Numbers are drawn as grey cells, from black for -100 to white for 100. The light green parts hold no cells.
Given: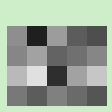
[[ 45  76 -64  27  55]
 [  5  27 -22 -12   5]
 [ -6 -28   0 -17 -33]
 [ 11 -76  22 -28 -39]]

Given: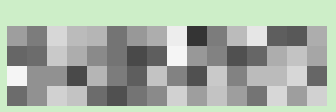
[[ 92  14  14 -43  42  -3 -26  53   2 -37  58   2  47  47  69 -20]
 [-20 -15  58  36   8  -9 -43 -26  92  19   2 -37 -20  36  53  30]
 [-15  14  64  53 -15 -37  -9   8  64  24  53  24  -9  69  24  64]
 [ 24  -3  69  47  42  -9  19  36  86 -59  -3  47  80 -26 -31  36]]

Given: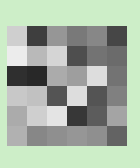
[[ 57  51 -34  73 -34   0]
 [ 39   6  12  18  12 -22]
 [ 62 -51  18  -5   6 -45]
 [-63 -69  34  24  73 -10]
 [ 85  45  67 -39 -10 -16]
 [ 34  62  79 -57 -28  29]]

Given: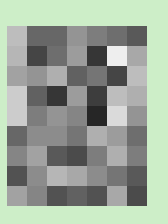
[[ 60 -24 -58  22 -52  48  37]
 [ 27   4 -36 -24 -36  32 -41]
 [  4  27 -30 -41  -2  37  -2]
 [ 48 -19 -19  16  -2 -14 -30]
 [ 43 -46 -14  22 -58  87  32]
 [-19  10  10  -8  37  22 -14]
 [ 60  -2  16   4 -70  71  16]
 [ 27  16  37 -24  -8 -46  48]
 [-36  10  43  32  10  -8 -30]]

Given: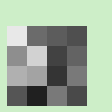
[[ 38  28 -59  -5]
 [ 11  65 -48 -22]
 [ 82 -16 -28 -38]
 [-33 -75  -5 -43]]

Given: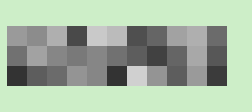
[[-60 -27 -16  16   5 -60  63  16 -27  21 -54]
 [-11  27   5  -5   5 -11 -27 -49 -21  32 -32]
 [ 21  10  37 -43  58  47 -38 -21  27  37 -16]]

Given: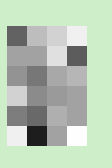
[[ 65   9  21  27]
 [ 88 -77  27  99]
 [ 15  -7  32  43]
 [ -2 -18  37  27]
 [-23  48  65  88]
 [ 27  27  76 -28]]
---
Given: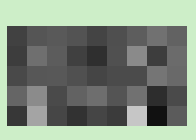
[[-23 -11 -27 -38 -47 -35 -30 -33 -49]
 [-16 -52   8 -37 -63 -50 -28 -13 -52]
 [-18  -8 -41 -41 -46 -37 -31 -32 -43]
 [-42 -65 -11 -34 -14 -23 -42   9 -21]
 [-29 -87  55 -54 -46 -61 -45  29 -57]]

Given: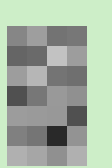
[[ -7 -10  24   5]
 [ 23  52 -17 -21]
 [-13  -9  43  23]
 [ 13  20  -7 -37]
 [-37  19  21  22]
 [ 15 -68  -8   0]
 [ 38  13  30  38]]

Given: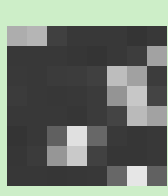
[[-56 -59 -56 -56 -56 -50  42  36]
 [ 27 -52 -56 -59 -58 -56 -56 -56]
 [-53  26  48 -50 -53 -54 -56 -55]
 [-47  56  16 -54 -56 -57 -56 -54]
 [ 27  46 -47 -54 -58 -56 -56 -56]
 [-56 -58 -55 -19  76 -25 -56 -59]
 [-56 -58 -58 -49  58  18 -54 -58]
 [-24  80 -19 -56 -57 -58 -57 -57]]

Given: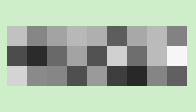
[[  2  46  32 -27  37  44  28   5  51]
 [ 93  47 -14  63 -36  28 -18 -66 -40]
 [-25   4 -69 -51  21 -38   5   8  66]]

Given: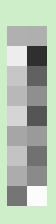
[[ 37  38]
 [-63  86]
 [-24  55]
 [ 12  44]
 [-33  67]
 [ 21  30]
 [-11  53]
 [  8  35]
 [ 98  -8]]

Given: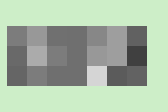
[[-24  24   6 -13 -12  19  -3]
 [-50  24  19 -13  -3  34 -18]
 [-23 -29  67 -13 -13  -3 -21]]

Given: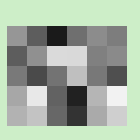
[[ -2  10 -13 -80 -27  18]
 [  8   0  70  71  13 -27]
 [-38  -6  50 -10 -42  -5]
 [ 90  42 -74 -23  82  31]
 [ 62  33 -60 -19  53  40]]
